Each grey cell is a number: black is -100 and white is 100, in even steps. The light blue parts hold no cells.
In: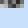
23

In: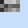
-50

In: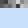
-52

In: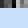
-27

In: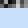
29

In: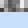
6

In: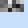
-1
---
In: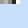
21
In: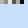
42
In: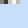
1
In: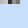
46
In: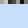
31
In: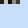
-74
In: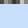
-43
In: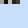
26
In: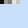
-92
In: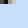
-38
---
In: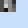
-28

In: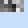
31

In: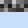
-70

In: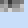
57

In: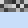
-52

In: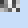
70

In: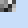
38
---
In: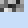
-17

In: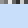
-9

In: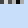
70

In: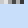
79

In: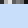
41

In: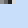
-20
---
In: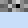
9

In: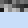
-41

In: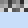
12

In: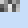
17

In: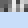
-22

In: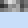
29
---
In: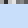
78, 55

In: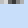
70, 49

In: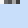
91, 30

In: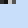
58, -33

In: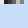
83, 48

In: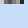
58, 22

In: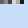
68, 34

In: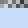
70, 59
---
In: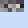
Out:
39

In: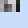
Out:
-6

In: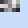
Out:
29

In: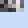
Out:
-49

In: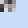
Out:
72

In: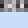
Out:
0
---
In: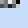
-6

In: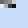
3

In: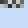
-30

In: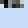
-96

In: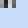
-73

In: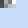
37

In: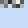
19

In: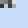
-3

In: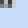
47

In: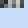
-68
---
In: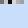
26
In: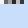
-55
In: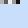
-85
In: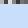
-20
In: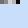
-93
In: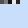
-71
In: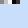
-60
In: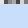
-4
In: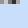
29
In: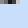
56
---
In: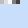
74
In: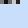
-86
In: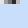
21
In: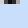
-44
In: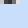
-47
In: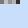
51
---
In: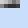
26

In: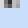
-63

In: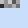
59

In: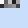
52

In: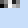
85

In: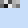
-41

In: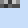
-52
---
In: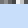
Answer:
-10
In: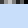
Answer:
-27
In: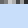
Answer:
2
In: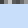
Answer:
-15
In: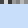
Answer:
11
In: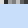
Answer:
-1
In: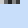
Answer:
-20
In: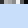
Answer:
9
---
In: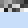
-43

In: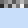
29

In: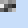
-45

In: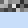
-39

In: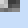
-41

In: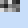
6

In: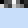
-27

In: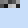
-51

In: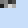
-64

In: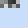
-51
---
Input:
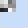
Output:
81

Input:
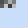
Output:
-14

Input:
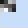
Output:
-47

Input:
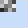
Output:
74

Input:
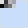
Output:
-55

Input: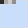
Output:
36

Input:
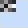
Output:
22

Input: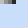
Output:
14

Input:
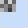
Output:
-31
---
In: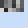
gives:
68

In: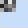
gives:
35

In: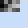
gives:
-48

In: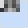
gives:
-61

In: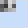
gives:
-21

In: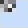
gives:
65

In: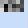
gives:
72

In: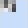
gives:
72
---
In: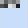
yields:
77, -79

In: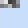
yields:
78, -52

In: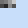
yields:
57, -71

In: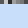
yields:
59, -65

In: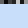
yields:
55, -94

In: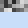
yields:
77, -70

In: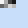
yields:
92, -81
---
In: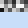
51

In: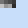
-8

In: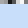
32

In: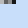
46

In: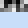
54

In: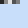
-69

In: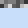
22
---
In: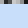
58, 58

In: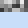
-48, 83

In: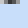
-57, 57

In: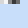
9, 93

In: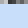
-47, 58

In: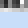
-34, 95
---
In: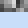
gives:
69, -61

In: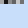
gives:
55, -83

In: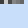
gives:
59, -52

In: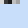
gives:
70, -77

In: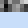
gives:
65, -94

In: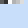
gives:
97, -60

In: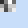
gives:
99, -64
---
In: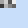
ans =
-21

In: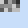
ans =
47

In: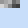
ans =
-51

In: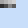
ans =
-28

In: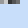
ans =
-14

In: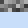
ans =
2

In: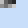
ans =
60

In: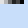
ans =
-97

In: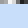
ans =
-49
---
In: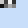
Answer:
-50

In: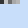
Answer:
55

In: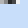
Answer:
6

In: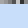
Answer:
18

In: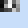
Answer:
-24

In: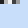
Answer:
44
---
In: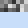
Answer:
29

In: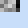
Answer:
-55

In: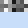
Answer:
69

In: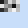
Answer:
47

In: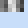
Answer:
-61

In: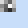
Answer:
-2

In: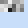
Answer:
-7
